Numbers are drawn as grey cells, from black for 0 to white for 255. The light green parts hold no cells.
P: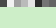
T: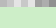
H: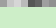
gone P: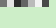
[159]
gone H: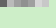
[86]
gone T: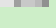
[173]
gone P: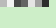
[116]
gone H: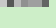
[214]

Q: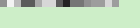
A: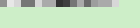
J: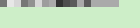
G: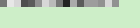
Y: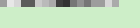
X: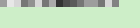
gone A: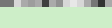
[106]
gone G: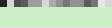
[186]
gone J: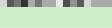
[157]
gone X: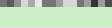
[130]
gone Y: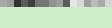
[202]

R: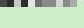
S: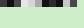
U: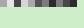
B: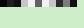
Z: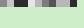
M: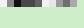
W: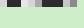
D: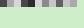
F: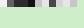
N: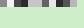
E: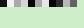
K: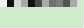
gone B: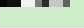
[31]
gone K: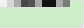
[111]
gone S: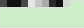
[60]
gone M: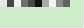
[154]
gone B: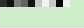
[31]

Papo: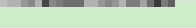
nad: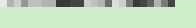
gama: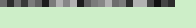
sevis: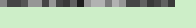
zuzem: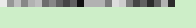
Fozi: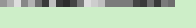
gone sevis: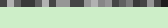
[85]
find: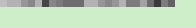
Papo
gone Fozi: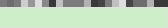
[44]
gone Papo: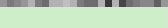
[162]

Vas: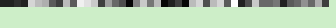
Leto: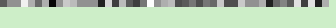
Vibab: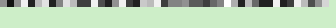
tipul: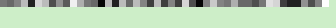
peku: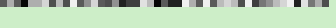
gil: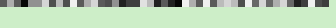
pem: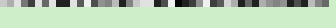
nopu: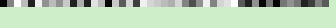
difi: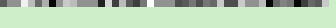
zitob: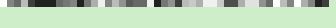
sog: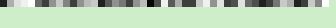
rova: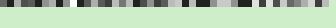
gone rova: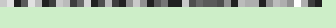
[131]
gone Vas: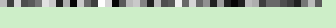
[46]
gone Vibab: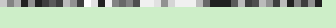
[18]
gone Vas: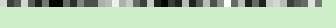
[158]

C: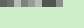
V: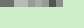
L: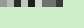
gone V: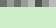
[170]
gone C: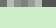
[98]
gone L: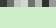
[31]
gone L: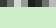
[198]

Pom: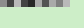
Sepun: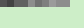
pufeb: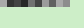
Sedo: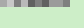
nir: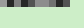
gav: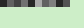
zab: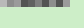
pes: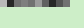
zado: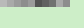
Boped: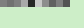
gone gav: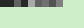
[67]
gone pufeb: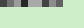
[52]

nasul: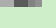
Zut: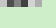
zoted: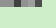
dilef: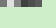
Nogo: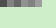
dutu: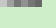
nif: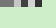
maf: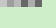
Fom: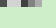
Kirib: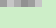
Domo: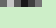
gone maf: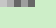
[185]
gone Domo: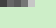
[24]

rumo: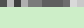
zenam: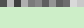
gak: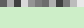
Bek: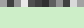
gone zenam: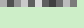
[136]
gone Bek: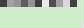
[48]

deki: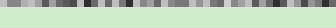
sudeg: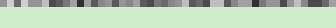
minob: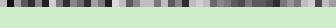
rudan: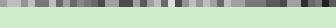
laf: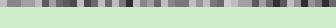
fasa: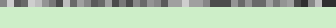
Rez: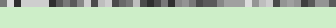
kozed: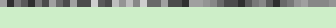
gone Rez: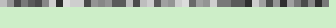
[63]
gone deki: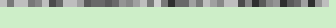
[175]

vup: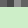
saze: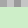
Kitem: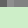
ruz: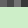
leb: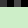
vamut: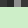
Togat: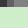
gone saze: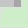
[155]
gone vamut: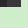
[143]
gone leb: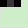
[72]
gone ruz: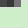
[99]
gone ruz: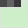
[115]

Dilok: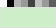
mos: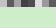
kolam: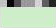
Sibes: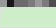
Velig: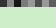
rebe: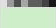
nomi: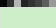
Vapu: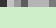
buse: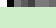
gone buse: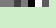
[107]
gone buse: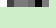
[93]
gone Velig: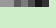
[139]
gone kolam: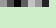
[210]

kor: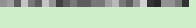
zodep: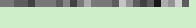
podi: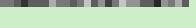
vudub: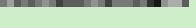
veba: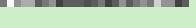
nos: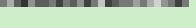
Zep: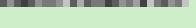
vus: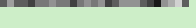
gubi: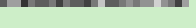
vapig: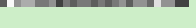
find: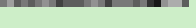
vudub
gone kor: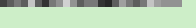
[184]
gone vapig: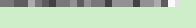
[105]
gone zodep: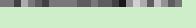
[133]
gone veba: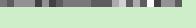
[79]

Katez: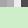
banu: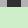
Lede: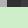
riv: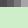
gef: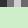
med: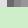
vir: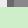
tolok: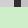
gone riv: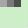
[93]
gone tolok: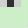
[194]
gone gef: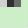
[121]

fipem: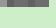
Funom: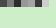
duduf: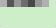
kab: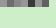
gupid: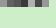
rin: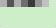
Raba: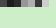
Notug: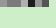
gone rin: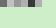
[85]
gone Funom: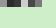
[164]
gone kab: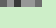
[136]

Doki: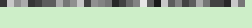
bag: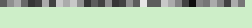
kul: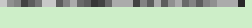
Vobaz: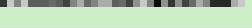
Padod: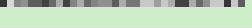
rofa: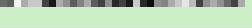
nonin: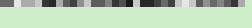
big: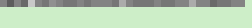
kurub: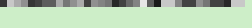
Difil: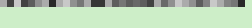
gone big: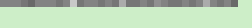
[93]
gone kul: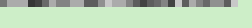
[40]
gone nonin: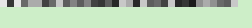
[80]
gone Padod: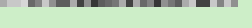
[158]
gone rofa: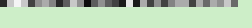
[187]
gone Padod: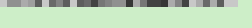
[215]

